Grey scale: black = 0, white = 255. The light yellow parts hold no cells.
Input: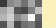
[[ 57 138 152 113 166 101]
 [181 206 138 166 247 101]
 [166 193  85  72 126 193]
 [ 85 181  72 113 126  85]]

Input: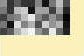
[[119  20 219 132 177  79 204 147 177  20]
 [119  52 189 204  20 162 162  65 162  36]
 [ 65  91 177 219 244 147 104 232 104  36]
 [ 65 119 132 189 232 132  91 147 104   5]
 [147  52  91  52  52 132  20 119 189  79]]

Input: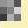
[[100 131 212]
 [ 57 175 115]
 [147 159  84]]

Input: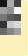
[[160 146 247]
 [ 51 201 217]
 [106 133 160]
 [119  93  80]
 [ 22 172  67]]

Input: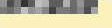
[[121 108 134 191 148 162 134  66 121 121 108 134  78 162]
 [148  78 121  52  93 191 176  93  93 176 108 148  93  93]]

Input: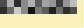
[[ 46 106 202 137  19 121  91  32 106  46  77]
 [ 77 177  46 137 177  91 163 150  61 150 189]]
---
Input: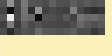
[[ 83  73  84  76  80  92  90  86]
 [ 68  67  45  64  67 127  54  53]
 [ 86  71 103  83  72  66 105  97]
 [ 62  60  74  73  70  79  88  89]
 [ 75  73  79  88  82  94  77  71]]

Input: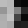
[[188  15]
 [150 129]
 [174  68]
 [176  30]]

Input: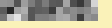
[[148  83 124 123  86  78 109]
 [ 92 161  86  97 164 140 137]
 [117 227  85 125 166 137 148]]

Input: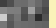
[[ 63 109 122  85]
 [135 125 161  73]
 [205 117 106  82]
 [119 111 107  99]]

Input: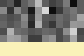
[[ 73  35 118  94  79  15]
 [137 133  25 215  59 118]
 [ 93  87  53  88 107 113]
 [101  98  39  82 105 152]
 [ 78 109  82 104  75 208]
 [122 157  61 130  74 166]]

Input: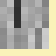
[[158  51 158 130]
 [174  46 166 149]
 [166  47 161 140]
 [155  49 156 127]
 [138 151 184 203]
 [142 138 200 200]
 [140 144 192 204]]

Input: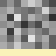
[[110 104 206 109]
 [153 128 103 210]
 [164 227 177 128]
 [141 121 108 169]
 [174 199 159 105]
 [153 170 227 169]
 [171 201 149 153]]

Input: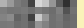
[[178 123  67 196  91 106]
 [124 117 111 116 127 114]
 [131  99  65 151 120 109]
 [120 108  95 130 117 110]]

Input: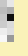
[[199]
 [187]
 [198]
 [203]
 [237]
 [247]]
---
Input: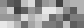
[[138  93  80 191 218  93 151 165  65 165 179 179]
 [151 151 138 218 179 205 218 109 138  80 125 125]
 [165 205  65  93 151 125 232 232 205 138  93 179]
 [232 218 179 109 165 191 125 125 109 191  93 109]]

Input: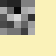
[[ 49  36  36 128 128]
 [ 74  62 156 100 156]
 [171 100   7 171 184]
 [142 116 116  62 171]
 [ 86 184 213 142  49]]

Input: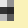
[[ 52  40]
 [190  92]
 [231 146]]

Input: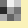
[[174 100 144]
 [ 41 158 115]
 [115 241 202]]

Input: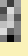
[[118   4 102]
 [161  61 161]
 [219 102 133]
 [118 191  87]
 [191 206 133]
 [ 74 219 149]]

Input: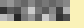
[[ 50  91  77 134 202 119  91 134  64 176]
 [134 150 119 103 134 103 119 103 119 134]
 [188 164  38 119 150  91 202 150  50  77]]

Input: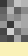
[[151  56 180 167]
 [ 85  70 167  85]
 [ 56 122 195 180]
 [110 151 137 167]
 [ 97 180  97 137]
 [ 70 209 110 151]]

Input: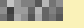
[[142  62 156 156 101 182 101 128 101]
 [116  74 170 142  87 170 101 116  87]
 [116 196 156 128 128  87 182 116 142]]
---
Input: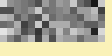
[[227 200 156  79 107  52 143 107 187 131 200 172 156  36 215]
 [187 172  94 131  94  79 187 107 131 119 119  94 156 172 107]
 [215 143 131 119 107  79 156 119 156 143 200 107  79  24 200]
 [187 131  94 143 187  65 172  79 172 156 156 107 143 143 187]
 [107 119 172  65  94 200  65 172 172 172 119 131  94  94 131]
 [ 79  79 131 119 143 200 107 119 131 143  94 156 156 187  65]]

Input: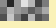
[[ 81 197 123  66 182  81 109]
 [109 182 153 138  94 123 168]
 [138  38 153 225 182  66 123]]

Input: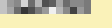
[[195 166 108  53  80 122 153 239 182 137  66 153 122]
 [195 153 137 211 108 182  80  95 166 108 137 137 122]]

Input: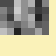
[[190 160  34 114 114 160  99]
 [145 114  99 130 160  87  99]
 [130  87 203 145 114  59  75]
 [ 75  75 190 145 176  46 130]
 [114  59 176 145 176  34  87]]

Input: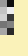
[[195 238]
 [117 129]
 [209  56]
 [166  41]
 [154  14]]

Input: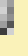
[[ 61 209]
 [196 157]
 [182 144]
 [209 129]
 [157  85]]

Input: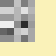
[[239 239 141  42 154]
 [210 210 182 225 182]
 [154 154 182 141 167]
 [141 141 182 114 167]
 [126 126 194 126 167]
 [101  85 194 210 167]]
